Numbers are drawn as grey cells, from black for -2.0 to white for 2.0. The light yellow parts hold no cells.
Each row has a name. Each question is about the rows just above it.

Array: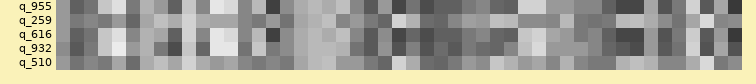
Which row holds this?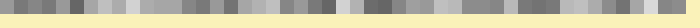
q_259
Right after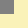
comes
[-0.7]
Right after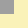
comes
[0.4]
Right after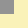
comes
[-0.7]
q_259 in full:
[ 0.4 -0.1  0.1 -0.1  0.4 -0.4  0.6  1.0  0.7  1.3  0.7  0.6  0.6  0.1
 -0.1  0.4 -0.2  0.6  0.8  1.0  0.1  0.4 -0.1 -0.4  1.3  0.8 -0.3 -0.4
  0.1  0.5  0.4  1.0  0.9  0.2  0.2  0.1  0.9 -0.1 -0.2 -0.1  0.9  1.0
  0.7  0.2 -0.2  0.6  1.4  0.1  0.2]
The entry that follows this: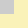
[-0.6]

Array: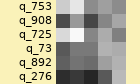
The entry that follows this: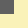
[-0.2]
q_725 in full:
[1.4 1.9 0.1 0.7 0.0]

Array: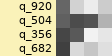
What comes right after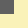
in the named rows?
[-0.8]
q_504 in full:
[-0.5 -0.8 -0.7  0.8]
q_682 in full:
[-1.0  1.4  1.1  1.5]

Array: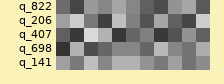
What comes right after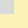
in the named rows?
[0.8]
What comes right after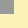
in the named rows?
[0.1]
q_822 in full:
[-0.3 -0.9  0.4  0.1  0.6  0.1 -0.5 -0.8  0.3  0.6 -0.6]
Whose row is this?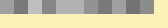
q_141
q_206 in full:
[ 0.5  1.2 -0.1 -1.0  1.0  0.0 -0.7  0.6 -0.5 -0.9  1.2]
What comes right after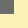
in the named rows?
[-0.9]

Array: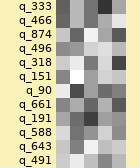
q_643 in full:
[1.1 0.0 1.8 1.0 1.2]
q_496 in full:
[0.2 0.4 1.3 1.5 0.9]
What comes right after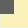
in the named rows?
[0.9]
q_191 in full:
[ 0.6 -0.3 -1.0  0.5  0.3]
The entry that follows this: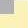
[-0.6]
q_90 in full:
[ 1.7 -0.8  0.5 -0.3  0.0]

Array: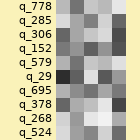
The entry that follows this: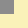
[-0.2]
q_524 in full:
[ 1.4  0.5  0.1  1.3 -0.3]

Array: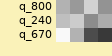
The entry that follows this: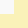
[0.8]
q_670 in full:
[ 1.9  0.8 -0.8 -1.1]
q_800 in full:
[0.8 0.4 1.3 0.3]
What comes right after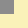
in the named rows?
[0.7]
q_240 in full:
[1.0 1.2 0.2 0.7]
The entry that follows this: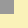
[1.3]

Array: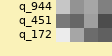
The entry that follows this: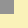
[0.6]
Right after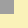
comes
[-0.8]
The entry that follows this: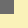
[-0.5]

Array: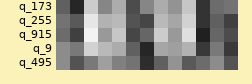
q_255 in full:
[-0.2 -0.6  1.6  0.8  0.9 -0.7 -0.9  0.9  0.6  1.3 -1.2 -0.5 -1.0]
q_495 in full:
[ 0.2 -0.7 -0.1  0.5  0.0 -0.2 -1.3 -0.5  0.3 -0.6 -0.3  0.2 -0.7]
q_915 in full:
[-0.3 -1.0  1.8  0.4  1.1 -0.9 -0.4  1.2  0.4  1.5 -1.5 -0.4 -0.8]

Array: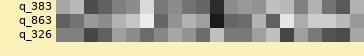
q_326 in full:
[ 0.0  0.0 -0.9 -0.5  0.5  0.2 -0.3  0.1  0.6  0.3 -0.3  1.0 -0.1 -0.1
  0.5  1.0 -0.9  0.5 -0.1 -0.7 -0.8  0.6]
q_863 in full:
[-0.5 -0.2  0.4  0.2  0.8  1.1  1.7 -0.4  0.3  0.8  0.5 -1.6 -0.4 -0.3
  0.8 -0.5  1.6  0.7  1.2  1.2  0.9  0.4]
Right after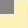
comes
[0.6]
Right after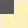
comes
[0.8]
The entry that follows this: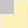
[1.7]
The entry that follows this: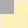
[1.2]

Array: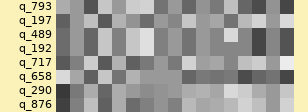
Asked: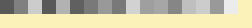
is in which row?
q_717
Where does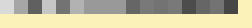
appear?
q_658
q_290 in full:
[-1.1 -0.1  0.7 -0.4  0.7  0.4  0.2  0.3  0.4  0.7  0.8  0.6  1.4  1.2
  0.7  0.4  1.1]
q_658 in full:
[ 1.4  0.6 -0.5  1.1 -0.2  0.8  0.4  0.4  0.4 -0.4 -0.1 -0.2 -0.1 -0.8
 -0.4 -0.2 -0.9]
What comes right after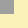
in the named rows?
[0.6]
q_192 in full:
[-0.3  0.4 -0.4  1.1  0.0  1.1  1.5  0.0  0.4 -0.2  0.4  0.1  0.1  0.1
 -0.9  0.1 -0.7]
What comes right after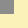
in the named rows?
[0.3]

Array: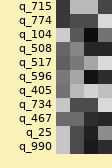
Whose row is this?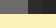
q_467
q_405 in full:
[-0.2  0.9  1.3  1.0]
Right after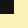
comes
[-1.3]
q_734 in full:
[ 1.1 -0.8 -0.8  1.4]
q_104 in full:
[ 1.2 -0.6 -1.8 -0.2]
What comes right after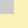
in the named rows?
[-0.6]

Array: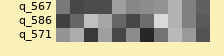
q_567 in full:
[-0.1 -0.9 -0.8 -0.8  0.5  0.1  0.2  0.3  0.8  0.0 -0.5]
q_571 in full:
[ 0.3  0.7 -1.1  0.5 -0.9  0.2 -1.4 -0.2  0.9  0.4 -0.7]
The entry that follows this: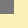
[-0.9]
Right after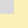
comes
[0.8]
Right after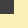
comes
[-0.4]

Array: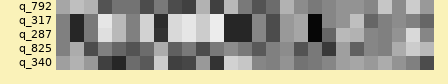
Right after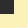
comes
[1.4]
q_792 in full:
[ 0.6  1.0  0.8 -0.7 -0.2 -0.2 -0.8 -0.1 -0.8 -1.0  0.8 -1.0  0.9 -0.1
 -0.7 -0.3  0.8  0.2 -0.1  0.1  0.3  0.3  0.1  1.1  0.2  1.2  0.4]
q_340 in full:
[ 0.5  0.8  0.4 -1.0 -1.4 -0.3 -0.6  1.2 -1.0 -0.9  0.4 -1.2  1.3  1.1
  0.1  0.0  0.3 -0.2 -0.1  0.1  0.5  0.6  0.4  0.7  0.3  0.0 -0.8]
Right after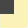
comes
[0.4]
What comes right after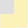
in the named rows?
[0.9]

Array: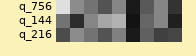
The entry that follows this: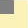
[-1.6]
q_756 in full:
[ 1.5  0.2 -0.2 -0.7  0.1 -1.6 -0.6  0.1 -1.2]
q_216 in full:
[-0.8  0.2 -0.2 -0.7  0.0 -1.6 -0.5 -1.0 -0.9]
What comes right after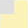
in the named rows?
[0.2]
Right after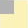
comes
[-1.7]

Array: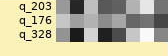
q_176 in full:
[ 1.1  0.5  0.8  0.2  0.6 -0.4 -0.2 -0.9]
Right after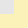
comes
[-0.2]
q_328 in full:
[ 0.3 -1.6  1.3 -1.5 -0.8  1.1  1.9  0.1]

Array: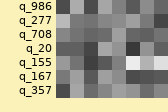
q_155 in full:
[ 0.4 -0.2 -1.0 -0.6  0.0  1.7  0.8  1.5]
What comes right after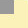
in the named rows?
[-0.2]
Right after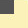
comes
[-0.6]
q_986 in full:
[-0.8  0.7 -0.8  0.6  0.0 -0.6  0.2 -0.4]
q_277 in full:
[ 0.9 -0.1 -0.2  0.1  0.2  0.5 -0.1 -0.9]

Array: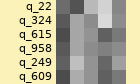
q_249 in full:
[-0.5  1.0  0.3 -0.4  0.5]
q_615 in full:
[-0.8  0.6  0.3 -0.5 -0.1]
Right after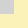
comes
[0.1]
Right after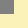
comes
[0.2]

